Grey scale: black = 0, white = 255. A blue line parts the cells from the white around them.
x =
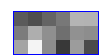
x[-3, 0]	91
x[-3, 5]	179
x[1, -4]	143
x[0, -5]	78
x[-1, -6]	164
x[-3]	[91, 78, 100, 120, 180, 179]

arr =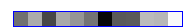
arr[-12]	113
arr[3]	169
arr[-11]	171
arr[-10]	71

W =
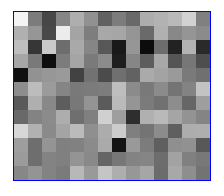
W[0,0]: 244
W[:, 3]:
[134, 236, 109, 124, 154, 133, 93, 173, 164, 128, 128, 123]
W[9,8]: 153
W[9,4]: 129
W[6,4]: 120
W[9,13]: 88
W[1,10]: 176
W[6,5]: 148
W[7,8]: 46
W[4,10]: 163
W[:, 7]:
[124, 166, 25, 30, 112, 190, 186, 158, 204, 20, 119, 174]
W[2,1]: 54
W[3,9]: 93
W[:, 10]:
[178, 176, 109, 168, 163, 139, 113, 185, 140, 95, 109, 108]
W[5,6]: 125
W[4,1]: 146
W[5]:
[141, 188, 155, 133, 121, 123, 125, 190, 139, 121, 139, 116, 131, 195]
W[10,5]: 137
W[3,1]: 121
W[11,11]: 168
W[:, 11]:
[185, 136, 34, 85, 154, 116, 141, 165, 95, 143, 162, 168]
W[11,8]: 151
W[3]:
[166, 121, 13, 124, 165, 122, 139, 30, 134, 93, 168, 85, 119, 78]
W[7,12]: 147
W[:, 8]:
[105, 149, 150, 134, 98, 139, 149, 46, 127, 153, 131, 151]
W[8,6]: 172
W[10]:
[155, 110, 131, 128, 148, 137, 101, 119, 131, 133, 109, 162, 128, 120]
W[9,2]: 148
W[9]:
[158, 110, 148, 128, 129, 139, 170, 20, 153, 124, 95, 143, 145, 88]

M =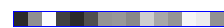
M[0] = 42
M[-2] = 236
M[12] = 245
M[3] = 65
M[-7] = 137

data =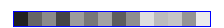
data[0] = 32
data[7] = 94
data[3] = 69

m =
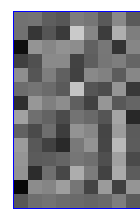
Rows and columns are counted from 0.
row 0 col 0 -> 114
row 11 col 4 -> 173
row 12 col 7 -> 64
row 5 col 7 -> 149
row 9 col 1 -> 88
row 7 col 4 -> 115
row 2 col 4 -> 141
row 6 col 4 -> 95
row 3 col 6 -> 118
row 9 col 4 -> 121
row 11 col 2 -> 111
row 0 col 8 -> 90
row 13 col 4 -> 106
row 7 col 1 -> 111
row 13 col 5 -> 102
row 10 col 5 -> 111
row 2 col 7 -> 52
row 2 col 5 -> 97
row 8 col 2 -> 110
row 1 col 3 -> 58
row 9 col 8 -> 92
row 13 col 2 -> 115
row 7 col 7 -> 164
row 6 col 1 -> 151
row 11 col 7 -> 170
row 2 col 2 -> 134
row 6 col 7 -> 88
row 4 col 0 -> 142
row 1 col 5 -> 134
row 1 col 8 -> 126
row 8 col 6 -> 69
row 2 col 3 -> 146
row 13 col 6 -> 106
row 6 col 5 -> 65
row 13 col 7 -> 126

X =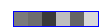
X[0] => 123
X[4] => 101
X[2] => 58
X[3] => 190

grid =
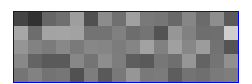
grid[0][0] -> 68
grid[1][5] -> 115
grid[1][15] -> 206
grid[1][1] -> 109
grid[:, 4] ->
[158, 162, 122, 135, 81]
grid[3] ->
[136, 100, 90, 90, 135, 116, 141, 125, 94, 89, 119, 111, 150, 99, 116, 144]
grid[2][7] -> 124
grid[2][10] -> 129
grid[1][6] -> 115
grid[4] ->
[117, 130, 115, 118, 81, 125, 89, 121, 150, 121, 123, 93, 115, 111, 122, 126]
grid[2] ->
[149, 130, 123, 136, 122, 135, 133, 124, 133, 162, 129, 160, 135, 156, 114, 84]
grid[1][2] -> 163
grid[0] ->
[68, 49, 102, 111, 158, 80, 140, 112, 160, 121, 118, 104, 134, 107, 142, 90]
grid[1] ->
[167, 109, 163, 164, 162, 115, 115, 128, 109, 116, 83, 150, 129, 110, 111, 206]
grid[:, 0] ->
[68, 167, 149, 136, 117]
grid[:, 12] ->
[134, 129, 135, 150, 115]
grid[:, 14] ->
[142, 111, 114, 116, 122]
